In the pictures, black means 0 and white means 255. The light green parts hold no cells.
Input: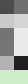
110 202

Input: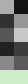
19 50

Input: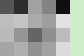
15 158 101 175

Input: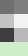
126 194

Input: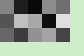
110 14 146

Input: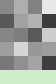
233 179 126 158

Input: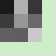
54 150 96

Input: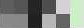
211 183
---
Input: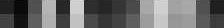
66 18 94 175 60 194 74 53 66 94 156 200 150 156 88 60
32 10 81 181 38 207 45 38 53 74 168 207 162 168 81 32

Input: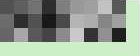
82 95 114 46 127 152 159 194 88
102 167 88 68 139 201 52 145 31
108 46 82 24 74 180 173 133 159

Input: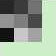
18 199 162
38 58 114
147 126 72

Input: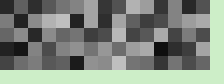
124 34 139 178 191 34 164 46 164 96 62 76 131 157 170
34 21 131 76 131 145 116 151 109 157 170 15 46 62 164
68 109 124 88 96 27 145 139 191 116 109 54 116 76 102
40 96 46 88 116 131 164 54 82 178 157 54 131 40 82
102 139 40 139 102 116 62 76 184 68 88 170 68 124 76

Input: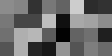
112 175 183 92 2 99 112 31
120 70 70 190 16 168 162 140
140 133 50 120 99 205 44 50
84 175 37 24 148 84 126 106

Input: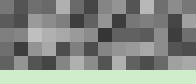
127 133 191 176 168 154 140 53 97 97 91 140 61 111
91 77 154 140 127 61 97 148 61 119 127 119 69 160
111 61 148 168 77 127 77 133 148 154 168 140 84 77
119 84 111 105 176 105 69 133 148 84 184 111 140 119
97 148 84 69 133 176 140 84 176 97 77 105 160 168

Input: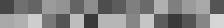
168 176 205 120 84 189 57 182 182 134 197 92 57 84 134 213
70 112 100 155 147 100 141 77 92 127 106 176 127 155 168 84

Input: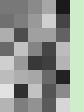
226 48 194 84 138
188 174 167 105 34
174 77 160 160 98
112 126 153 207 69
180 126 146 90 214
120 120 138 167 26
105 194 132 69 188
207 153 56 63 180

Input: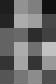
36 172 159 71
85 119 140 79
30 146 127 16
99 172 112 193
52 165 52 153
99 105 44 65
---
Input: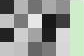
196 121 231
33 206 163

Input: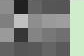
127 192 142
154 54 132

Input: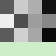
239 78 157
91 208 167

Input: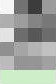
174 157 132
227 109 87

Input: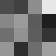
135 155 91
111 146 93

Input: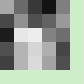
72 145 80
28 231 237

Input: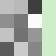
143 119 251
195 114 150

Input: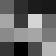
167 57 213
138 158 166

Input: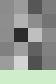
142 178 141
141 43 191
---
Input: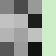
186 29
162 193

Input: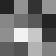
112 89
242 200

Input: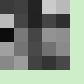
69 34
121 69

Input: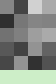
119 133
128 158

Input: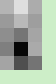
185 158
117 165

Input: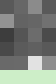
99 102
85 108

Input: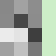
71 140
227 62
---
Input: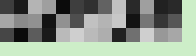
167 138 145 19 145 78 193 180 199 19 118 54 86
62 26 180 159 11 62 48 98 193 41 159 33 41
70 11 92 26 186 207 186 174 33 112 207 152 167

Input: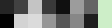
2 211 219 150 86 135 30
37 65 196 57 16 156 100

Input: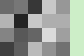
107 119 55 200 151
63 94 186 145 113
132 88 101 219 159
180 35 200 174 174

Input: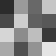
73 206 96 88
44 154 104 198
214 140 190 57
169 80 147 229

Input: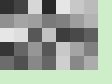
230 222 87 194 61 73 95
144 164 158 122 128 158 179
54 102 150 87 200 164 128
108 80 136 102 207 136 172
48 67 215 40 230 200 187

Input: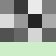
219 153 35 172
81 103 213 97
132 57 234 126

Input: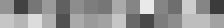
198 182 220 176 80 170 154 162 198 104 73 125 141 190 190 162
147 66 118 154 96 141 125 118 170 133 233 133 110 205 133 59

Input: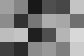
189 196 31 79 181 216
160 133 24 79 71 196
140 50 119 173 167 111
64 44 140 153 127 204

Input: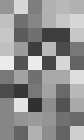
134 228 48 141 83 169
148 215 126 177 185 177
120 162 112 169 169 222
192 155 62 185 75 120
134 148 155 148 112 105
192 112 134 177 199 215
134 99 177 141 99 207
199 91 112 62 62 199
235 83 235 69 215 99
75 55 120 162 105 185
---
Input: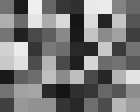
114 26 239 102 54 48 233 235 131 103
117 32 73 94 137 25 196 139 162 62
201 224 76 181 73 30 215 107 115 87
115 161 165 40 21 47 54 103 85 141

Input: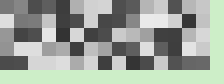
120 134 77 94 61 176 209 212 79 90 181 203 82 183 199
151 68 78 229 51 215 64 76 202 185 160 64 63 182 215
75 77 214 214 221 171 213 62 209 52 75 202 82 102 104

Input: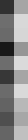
49 165
106 214
109 218
107 217
79 167

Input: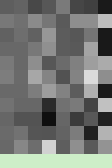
94 99 72 87 122 70 64 26
97 110 97 151 92 87 117 25
121 104 142 87 107 128 158 171
105 105 125 157 130 92 176 26
102 83 83 15 102 59 88 32
104 135 109 209 94 143 89 147

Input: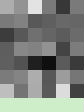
173 147 227 122 55 122
60 88 112 101 92 107
95 82 31 15 91 58
190 116 171 89 220 64

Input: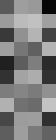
90 158 153 7
57 145 180 66
32 93 126 42
125 133 123 145
71 156 158 48

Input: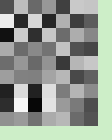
80 189 105 152 64 201 197
17 204 47 199 108 173 135
109 151 105 147 57 182 199
33 219 33 222 124 181 139
144 154 113 171 183 107 83
